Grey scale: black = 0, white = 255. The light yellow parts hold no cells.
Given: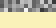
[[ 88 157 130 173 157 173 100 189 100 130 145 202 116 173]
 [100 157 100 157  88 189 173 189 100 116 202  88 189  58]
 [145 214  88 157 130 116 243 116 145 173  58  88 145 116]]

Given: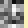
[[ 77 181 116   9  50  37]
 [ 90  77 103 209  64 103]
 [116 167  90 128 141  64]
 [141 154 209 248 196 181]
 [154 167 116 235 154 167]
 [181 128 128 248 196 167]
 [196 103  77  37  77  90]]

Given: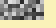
[[ 82 209 151 209 123 167  57  82  69  57  57]
 [123 135  94 167 135 135 109 167  41 209 151]
 [135 194  69  82  69 209 109  94 135 194 151]
 [167  94 151  69  69  41 123 167  57 194 167]
 [180  94 224 209 180  41 209 123 109  57 194]]

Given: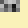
[[ 90 173 198 186 133]
 [147 106 147  45 118]
 [186  74 133  19 161]]

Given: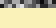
[[ 27 126 183  71 195 225 126 101  85 157  41  41 113 113]
 [183 101  71 170 170  55 142 157  85  55  11  71 157  27]]

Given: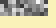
[[ 69  69 180 208  83 143 112 143 155 246 180  69]
 [155 167 128 196  96 180 112 128  96  96  69 112]
 [196  69 128 155  96  53 180 128 143 128 167 221]
 [208 128 112 221 180 208  96  83 143 112 155  83]]

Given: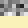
[[ 72 144 115 201  72  33 187]
 [ 99 201 242 201  87 187 229]
 [144 172 115 131 131 172 156]
 [156 115 144 172 131 156 131]]

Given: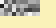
[[ 30 215 112 215 157 185 172 112 112 125]
 [185 141 199  59 185 125 199 244 199 215]
 [199 112  99 230  87 157  74  59  87  87]
 [244  99 172  87 141 125 125 172 172 157]]
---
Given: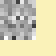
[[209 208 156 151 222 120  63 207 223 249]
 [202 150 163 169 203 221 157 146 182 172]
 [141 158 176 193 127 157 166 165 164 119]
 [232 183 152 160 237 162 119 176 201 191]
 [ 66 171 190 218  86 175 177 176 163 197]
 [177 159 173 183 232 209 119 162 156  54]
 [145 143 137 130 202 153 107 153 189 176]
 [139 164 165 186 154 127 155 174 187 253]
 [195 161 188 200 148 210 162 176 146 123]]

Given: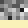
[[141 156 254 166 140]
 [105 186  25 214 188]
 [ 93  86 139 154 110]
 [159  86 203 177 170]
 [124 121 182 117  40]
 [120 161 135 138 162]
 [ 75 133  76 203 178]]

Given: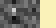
[[ 66  90 106  69  76  95 113]
 [131  86  38  66 130 117  73]
 [ 80  88  98  73  82 107 103]
 [120 121  65  65 118  97  57]
 [ 96 102  67  89  90  69  90]
 [ 79 106  68  84  53  37 109]
 [ 29  95 208 139  13  35 131]
 [ 79 122 113  96  73  60  97]
 [ 75  94 110  66  67  96 108]
 [109  90  62  85 117  94  79]]

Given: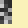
[[ 44  44 161  46 157 101]
 [ 51  72  49 103 163 203]
 [166 202  43 197  50  71]]

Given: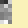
[[208 142 178 136 156 131]
 [ 48 211 146 137 143 251]
 [ 66 144 154 124 126 220]]

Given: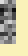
[[165 116  15  71  73 166 129 159  60 181 167]
 [101 132 110 144 125 206  89 128 131  96 118]
 [175  99  65 169  99 177 138 134  64 180 124]
 [220  83  19  49 102  56 190 191  57 139 168]]

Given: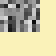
[[ 80 213  79  54  68 205 138 143]
 [159 151 199 198 173  11  79  59]
 [143  97  97  80 167 224 211 223]
 [ 87 188  86  70  75 195 136 143]
 [143 152 162 156 153  76 108  97]
 [152  29 122 152 147 157 161 173]
 [108 198 146 142  92  74  71  61]
 [ 75 222 130 139  32  73  34  24]
 [184  38 144 146 216 153 198 204]
 [176  78 171 176 197  82 142 137]]
